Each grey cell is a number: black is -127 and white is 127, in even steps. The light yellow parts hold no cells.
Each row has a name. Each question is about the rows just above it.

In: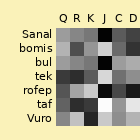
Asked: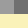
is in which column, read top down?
C
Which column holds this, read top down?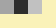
R
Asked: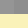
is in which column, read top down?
C
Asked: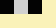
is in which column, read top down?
J
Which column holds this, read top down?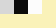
J
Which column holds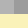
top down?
Q
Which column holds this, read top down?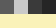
K

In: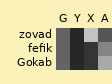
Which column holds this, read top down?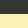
X
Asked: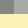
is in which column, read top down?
A

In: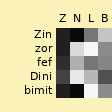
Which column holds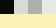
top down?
N
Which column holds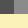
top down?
B

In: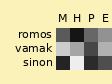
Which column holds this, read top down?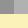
E
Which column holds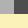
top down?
E
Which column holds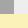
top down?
H

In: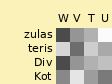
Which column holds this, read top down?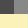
W
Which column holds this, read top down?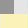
V
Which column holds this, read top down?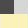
W
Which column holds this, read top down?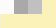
U

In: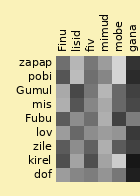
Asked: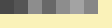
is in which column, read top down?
lisid
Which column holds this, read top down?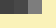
gana
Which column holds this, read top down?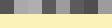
Finu
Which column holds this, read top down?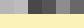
lisid
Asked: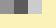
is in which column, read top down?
mobe
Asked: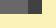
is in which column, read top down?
mobe

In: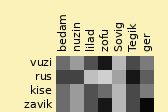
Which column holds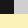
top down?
zofu
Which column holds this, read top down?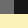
zofu
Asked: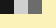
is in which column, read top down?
zofu
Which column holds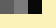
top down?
ger

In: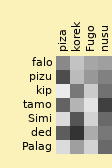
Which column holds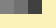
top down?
nusu
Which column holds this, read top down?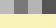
korek

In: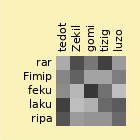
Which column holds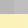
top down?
Zekil
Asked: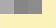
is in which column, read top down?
tedot
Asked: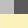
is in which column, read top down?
luzo
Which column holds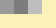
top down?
luzo

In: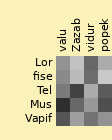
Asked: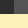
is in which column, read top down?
valu
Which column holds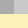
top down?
popek
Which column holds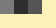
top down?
valu
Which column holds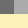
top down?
vidur
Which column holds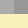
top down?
vidur
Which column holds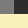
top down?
valu

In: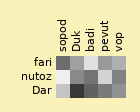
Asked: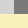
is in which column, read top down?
pevut
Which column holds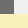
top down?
sopod

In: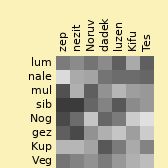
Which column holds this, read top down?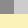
Kifu
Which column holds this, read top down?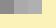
nezit
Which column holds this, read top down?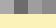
Kifu
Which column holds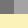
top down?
Noruv

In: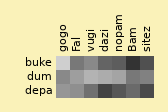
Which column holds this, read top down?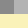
vugi
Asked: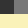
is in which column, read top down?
Bam
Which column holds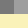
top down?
Fal
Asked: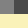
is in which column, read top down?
sitez
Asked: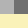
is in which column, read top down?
vugi
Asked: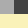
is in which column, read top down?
dazi

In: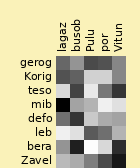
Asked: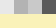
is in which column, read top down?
Pulu
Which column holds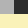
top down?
Vitun
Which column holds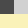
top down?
Pulu

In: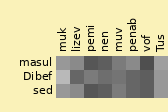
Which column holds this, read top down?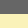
penab
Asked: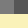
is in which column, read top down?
pemi
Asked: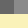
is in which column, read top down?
lizev
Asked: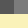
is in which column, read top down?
pemi

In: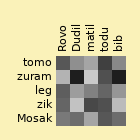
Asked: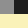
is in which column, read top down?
Dudil
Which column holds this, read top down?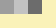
Dudil
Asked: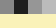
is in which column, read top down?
bib
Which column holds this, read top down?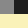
bib

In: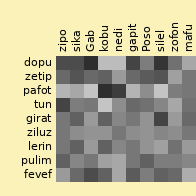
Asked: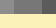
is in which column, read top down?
gapit
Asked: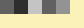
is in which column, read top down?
kobu
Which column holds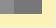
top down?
gapit

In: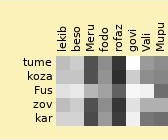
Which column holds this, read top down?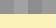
fodo
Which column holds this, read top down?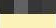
rofaz
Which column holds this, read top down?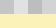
lekib
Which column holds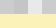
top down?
beso
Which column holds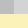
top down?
lekib

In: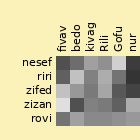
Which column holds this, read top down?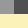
bedo
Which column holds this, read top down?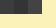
nur
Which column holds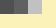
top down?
fivav
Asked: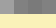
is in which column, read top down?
kivag
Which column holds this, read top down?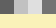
fivav
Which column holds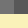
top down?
Gofu

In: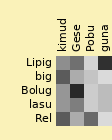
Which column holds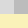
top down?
guna
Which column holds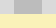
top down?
guna
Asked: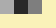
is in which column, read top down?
Gese
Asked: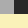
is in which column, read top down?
Gese

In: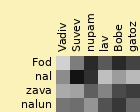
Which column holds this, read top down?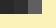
nupam
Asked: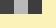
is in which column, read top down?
gatoz
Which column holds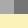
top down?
Vadiv
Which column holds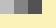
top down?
lav
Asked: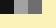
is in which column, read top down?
Suvev

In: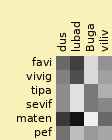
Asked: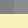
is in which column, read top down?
dus
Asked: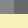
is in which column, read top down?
viliv
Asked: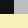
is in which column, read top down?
lubad
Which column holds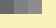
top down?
dus
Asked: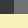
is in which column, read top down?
dus

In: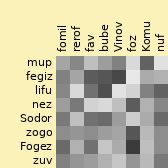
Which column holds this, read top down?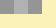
rerof
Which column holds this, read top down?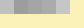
Vinov
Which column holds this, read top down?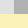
nuf
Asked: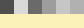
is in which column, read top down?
bube
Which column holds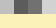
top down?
fav
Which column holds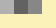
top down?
nuf

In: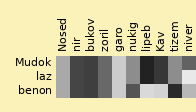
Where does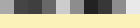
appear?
laz
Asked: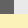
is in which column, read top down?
niver
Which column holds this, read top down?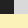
lipeb
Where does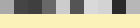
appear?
benon
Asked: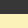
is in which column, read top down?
Kav

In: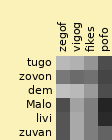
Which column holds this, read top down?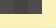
pofo
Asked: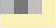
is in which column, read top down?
zegof

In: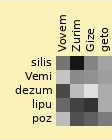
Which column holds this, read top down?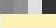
Gize
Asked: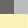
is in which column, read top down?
Vovem
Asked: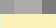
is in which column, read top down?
geto
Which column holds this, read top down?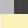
Zurim

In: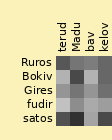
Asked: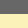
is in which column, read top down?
kelov
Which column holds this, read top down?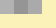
bav

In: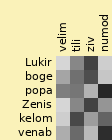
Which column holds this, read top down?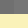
tili
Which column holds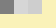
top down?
velim
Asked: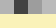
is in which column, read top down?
ziv
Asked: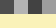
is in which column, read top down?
ziv
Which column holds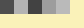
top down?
ziv
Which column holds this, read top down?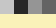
numod

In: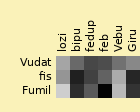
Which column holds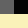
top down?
feb
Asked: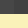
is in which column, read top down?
fedup
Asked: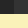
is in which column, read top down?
Giru
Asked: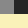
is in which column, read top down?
Giru
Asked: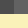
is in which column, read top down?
feb

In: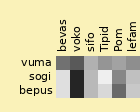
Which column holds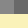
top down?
Pom
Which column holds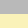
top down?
sifo
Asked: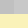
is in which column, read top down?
lefam
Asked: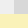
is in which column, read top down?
Tipid
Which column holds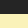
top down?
voko

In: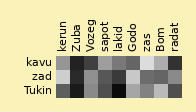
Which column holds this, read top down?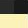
Zuba
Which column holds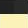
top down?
Zuba
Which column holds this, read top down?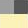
sapot

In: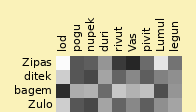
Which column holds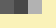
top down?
nupek
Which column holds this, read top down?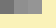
legun
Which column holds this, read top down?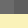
pivit
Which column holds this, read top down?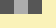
pogu
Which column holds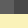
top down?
nupek

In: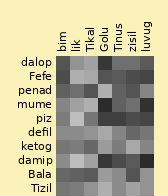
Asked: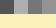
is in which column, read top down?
Tikal
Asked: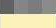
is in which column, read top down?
bim
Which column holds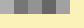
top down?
Tikal
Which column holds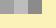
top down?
lik
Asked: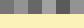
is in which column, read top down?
Tikal
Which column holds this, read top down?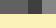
Tinus
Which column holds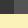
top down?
Golu

